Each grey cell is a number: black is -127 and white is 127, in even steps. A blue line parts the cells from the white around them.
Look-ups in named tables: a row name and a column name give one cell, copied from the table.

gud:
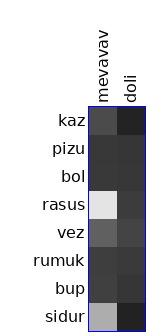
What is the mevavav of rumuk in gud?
-65
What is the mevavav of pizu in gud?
-71
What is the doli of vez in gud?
-59
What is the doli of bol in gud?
-72
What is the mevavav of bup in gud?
-63
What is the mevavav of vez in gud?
-31
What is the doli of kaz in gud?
-92
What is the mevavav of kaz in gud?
-52
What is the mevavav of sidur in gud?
45
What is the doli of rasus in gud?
-67

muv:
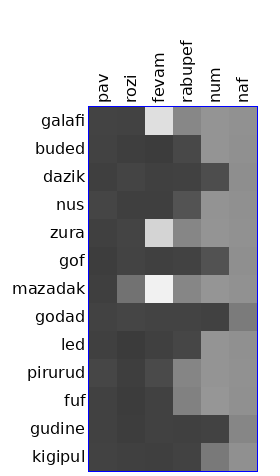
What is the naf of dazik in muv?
14
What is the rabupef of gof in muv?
-61
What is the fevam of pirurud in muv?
-53
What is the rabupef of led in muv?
-57
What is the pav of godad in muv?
-61
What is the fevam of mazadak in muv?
113
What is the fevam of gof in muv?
-63
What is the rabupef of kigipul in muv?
-61
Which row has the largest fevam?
mazadak

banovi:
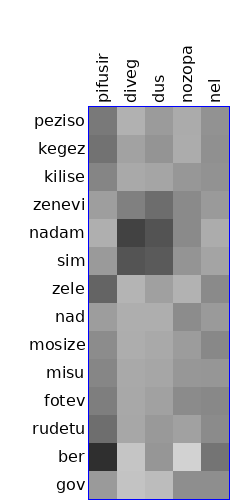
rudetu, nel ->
11
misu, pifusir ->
6
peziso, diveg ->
49
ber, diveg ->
69
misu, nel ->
22
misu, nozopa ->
23
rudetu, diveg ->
39
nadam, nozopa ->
10
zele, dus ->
32
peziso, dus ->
27
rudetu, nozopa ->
33
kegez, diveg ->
34
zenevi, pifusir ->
30
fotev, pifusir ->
-1
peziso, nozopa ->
43
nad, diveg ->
46
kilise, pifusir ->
5

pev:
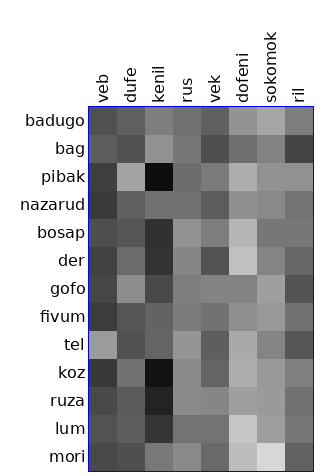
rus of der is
6
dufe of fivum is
-42
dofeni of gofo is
2
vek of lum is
-12
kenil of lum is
-74
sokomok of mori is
87
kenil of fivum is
-28
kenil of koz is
-109
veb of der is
-62
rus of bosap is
18
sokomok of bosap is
-8
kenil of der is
-76

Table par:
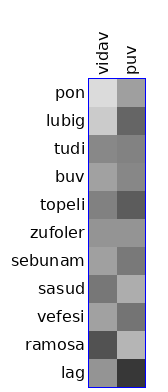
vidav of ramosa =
-45
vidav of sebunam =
32
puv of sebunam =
-6
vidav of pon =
91
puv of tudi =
2
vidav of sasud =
-8
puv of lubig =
-26
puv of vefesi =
-11
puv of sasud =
45
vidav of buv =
33
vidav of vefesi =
33
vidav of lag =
20
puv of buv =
7
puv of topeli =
-35
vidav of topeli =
1
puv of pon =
31
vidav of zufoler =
20
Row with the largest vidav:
pon

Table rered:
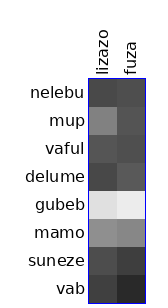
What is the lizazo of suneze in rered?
-50
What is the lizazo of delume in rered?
-55
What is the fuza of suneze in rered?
-65
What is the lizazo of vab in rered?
-63
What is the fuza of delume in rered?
-38
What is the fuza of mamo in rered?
7
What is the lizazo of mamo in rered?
15
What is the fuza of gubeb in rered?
108
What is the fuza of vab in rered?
-86
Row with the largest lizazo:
gubeb

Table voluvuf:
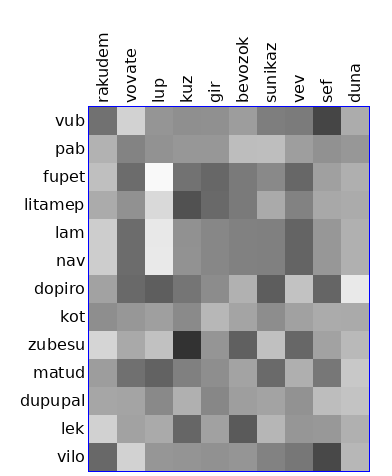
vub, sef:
-58
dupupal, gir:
7
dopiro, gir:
12
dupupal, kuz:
48
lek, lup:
42
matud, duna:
72
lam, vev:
-27
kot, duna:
42
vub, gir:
16
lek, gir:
33
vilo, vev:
-8
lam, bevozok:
1
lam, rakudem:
77
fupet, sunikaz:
9
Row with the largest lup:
fupet

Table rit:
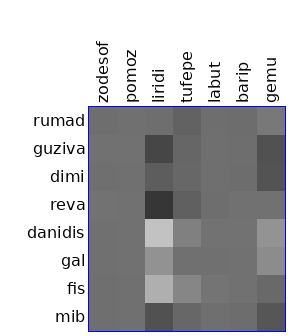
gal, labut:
-15
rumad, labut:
-17
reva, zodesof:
-13
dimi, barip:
-18
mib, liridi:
-46
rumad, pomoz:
-15
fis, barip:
-14
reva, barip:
-14
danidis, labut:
-13
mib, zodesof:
-16
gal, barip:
-14

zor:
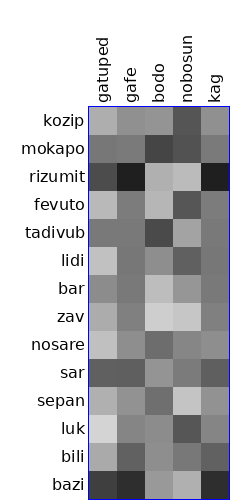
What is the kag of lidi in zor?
-8
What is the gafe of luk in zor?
5
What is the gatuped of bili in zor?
42
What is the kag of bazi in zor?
-81
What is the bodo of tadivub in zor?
-53
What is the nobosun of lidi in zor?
-31
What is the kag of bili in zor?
-30
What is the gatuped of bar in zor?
12
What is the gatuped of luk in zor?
84
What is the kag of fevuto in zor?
-3
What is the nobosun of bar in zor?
22

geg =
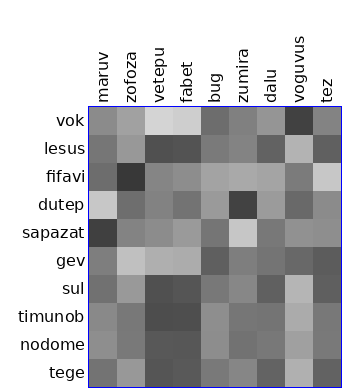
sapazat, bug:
-10
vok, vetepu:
84
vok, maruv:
11
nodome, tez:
-6
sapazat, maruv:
-63
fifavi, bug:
35
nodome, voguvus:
32
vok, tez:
3
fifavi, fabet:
13
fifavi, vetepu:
5
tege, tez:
-29
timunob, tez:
-7
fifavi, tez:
71
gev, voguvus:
-23
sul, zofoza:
25
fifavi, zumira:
41

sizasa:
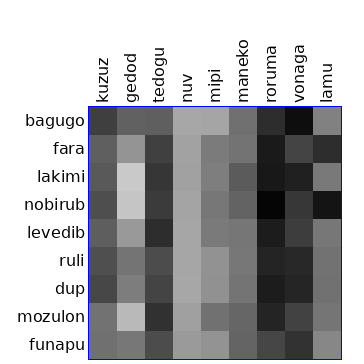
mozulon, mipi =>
-14
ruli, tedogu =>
-51
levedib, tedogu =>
-82
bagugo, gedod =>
-30
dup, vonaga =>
-90
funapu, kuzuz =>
-15
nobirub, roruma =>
-122
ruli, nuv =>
38
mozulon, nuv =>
32
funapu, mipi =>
19
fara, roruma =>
-101
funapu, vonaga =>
-77
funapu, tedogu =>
-51
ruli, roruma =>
-91
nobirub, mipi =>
-8
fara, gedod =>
20
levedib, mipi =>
-5
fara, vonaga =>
-59
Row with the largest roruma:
funapu

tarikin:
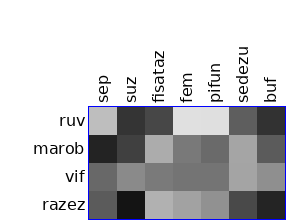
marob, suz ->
-63
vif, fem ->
-11
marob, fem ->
-6
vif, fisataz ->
-5
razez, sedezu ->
-54
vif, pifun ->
-11
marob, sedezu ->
37
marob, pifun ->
-21
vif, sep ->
-23
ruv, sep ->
62
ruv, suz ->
-75
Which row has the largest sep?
ruv

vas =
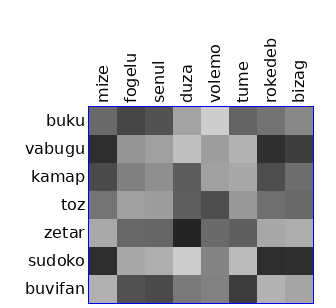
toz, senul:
29
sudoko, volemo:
4
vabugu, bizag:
-64
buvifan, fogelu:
-46
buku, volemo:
77
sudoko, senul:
46
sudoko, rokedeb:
-82

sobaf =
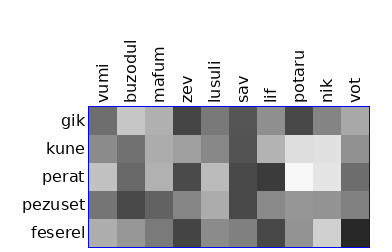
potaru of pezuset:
22
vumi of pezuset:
-10
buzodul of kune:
-14
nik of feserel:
80
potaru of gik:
-55
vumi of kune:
11
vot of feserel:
-87
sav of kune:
-45
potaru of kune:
94
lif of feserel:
-56
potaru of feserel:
19
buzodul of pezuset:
-54
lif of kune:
51
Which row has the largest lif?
kune

